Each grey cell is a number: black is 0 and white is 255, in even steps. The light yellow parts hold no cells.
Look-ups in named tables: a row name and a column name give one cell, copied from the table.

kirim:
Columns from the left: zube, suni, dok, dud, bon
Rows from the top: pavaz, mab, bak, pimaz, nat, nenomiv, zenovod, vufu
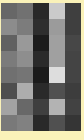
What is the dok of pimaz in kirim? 42
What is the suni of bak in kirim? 153
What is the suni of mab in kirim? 124
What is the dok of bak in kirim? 28
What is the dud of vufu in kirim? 80
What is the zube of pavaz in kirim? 103
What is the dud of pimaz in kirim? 160
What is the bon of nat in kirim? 68
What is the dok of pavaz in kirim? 41
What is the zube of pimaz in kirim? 123
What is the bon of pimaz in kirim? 68
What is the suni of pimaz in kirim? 142
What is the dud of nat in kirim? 221
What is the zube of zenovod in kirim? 163
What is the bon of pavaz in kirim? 63
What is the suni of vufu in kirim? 129

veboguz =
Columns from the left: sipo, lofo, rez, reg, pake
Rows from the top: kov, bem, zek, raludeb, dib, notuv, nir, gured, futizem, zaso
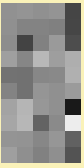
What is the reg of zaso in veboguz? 143
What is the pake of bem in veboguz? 70
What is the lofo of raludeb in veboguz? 134
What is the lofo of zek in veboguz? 67
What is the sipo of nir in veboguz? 163
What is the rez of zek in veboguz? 129
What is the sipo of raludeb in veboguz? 159
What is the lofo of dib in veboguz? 113
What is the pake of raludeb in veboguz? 174
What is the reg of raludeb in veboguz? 158
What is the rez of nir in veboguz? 151
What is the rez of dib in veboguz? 135
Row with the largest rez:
raludeb

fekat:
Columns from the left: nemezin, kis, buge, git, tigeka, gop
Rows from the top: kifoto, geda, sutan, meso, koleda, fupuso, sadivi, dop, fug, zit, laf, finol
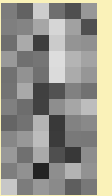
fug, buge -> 189
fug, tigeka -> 121
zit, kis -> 112
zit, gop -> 141
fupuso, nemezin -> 115
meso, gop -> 163
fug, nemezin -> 135
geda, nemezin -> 127
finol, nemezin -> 199
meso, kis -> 112
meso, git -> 221
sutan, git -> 203
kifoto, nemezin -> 124
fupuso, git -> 82
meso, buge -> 117
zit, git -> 79
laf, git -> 142
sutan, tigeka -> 148
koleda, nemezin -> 113
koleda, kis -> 146

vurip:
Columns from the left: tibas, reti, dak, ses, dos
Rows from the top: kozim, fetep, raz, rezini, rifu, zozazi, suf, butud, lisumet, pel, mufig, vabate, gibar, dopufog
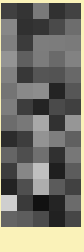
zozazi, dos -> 86
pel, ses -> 48
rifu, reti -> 55
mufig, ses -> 31
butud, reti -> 120
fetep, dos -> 109
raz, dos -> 122
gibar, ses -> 36
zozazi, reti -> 137
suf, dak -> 36
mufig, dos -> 92
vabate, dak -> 174
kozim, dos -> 66
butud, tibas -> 108
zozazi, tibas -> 116
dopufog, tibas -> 100
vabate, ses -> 91
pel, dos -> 119

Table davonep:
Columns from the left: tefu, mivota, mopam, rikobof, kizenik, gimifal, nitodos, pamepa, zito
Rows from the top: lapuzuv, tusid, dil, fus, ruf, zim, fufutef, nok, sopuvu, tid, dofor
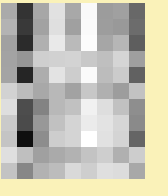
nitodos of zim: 176
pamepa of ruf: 203
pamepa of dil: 182
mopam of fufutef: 131
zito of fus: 159
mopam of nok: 152
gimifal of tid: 195
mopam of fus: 207
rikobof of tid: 170
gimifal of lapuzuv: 249
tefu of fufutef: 222
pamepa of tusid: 153
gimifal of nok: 235

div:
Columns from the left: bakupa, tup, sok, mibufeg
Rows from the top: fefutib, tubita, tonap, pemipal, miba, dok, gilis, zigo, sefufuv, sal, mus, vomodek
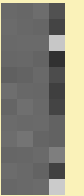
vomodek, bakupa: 103
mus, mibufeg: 65
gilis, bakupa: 101
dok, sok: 103
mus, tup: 105
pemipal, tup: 104
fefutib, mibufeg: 81
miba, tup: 99
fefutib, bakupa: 105
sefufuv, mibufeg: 98
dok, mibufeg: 63
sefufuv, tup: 116
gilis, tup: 111
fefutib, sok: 109
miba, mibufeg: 76
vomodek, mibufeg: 203

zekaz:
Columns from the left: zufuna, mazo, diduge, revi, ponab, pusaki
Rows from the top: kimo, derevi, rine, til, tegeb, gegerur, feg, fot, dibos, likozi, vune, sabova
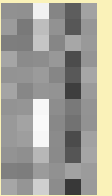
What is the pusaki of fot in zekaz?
146
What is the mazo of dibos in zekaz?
158
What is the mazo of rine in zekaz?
125
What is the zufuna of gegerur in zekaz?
164
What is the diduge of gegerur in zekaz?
149
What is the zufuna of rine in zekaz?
126
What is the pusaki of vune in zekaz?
155
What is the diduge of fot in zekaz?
250
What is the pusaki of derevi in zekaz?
150
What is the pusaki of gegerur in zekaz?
154
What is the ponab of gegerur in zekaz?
62
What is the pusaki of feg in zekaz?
147
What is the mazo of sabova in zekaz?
149
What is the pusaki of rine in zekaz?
153
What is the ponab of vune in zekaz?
162
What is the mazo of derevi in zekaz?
121
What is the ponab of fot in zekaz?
114
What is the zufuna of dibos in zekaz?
153

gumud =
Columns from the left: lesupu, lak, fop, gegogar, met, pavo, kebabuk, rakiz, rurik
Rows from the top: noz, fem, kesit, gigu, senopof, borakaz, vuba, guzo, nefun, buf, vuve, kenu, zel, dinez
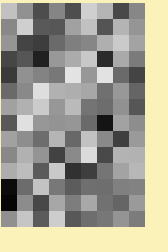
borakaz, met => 174
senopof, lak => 145
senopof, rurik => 68
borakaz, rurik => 101
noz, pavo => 207
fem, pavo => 193
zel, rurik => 154
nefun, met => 104
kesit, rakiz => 202

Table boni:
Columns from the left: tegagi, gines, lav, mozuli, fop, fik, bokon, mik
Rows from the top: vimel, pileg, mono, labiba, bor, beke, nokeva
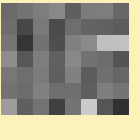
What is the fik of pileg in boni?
99
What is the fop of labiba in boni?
136
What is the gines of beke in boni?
108
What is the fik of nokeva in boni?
203
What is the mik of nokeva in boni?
48
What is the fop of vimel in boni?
95

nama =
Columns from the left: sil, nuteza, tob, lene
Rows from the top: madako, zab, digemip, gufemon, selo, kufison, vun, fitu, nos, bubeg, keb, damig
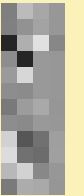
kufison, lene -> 151
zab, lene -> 151
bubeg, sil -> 220
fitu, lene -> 151
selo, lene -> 151
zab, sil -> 128
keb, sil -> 184
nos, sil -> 209
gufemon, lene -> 151
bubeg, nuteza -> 113
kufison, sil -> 141
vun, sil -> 121
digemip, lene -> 135
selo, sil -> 154
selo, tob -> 153
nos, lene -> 159
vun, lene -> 150
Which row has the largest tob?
digemip

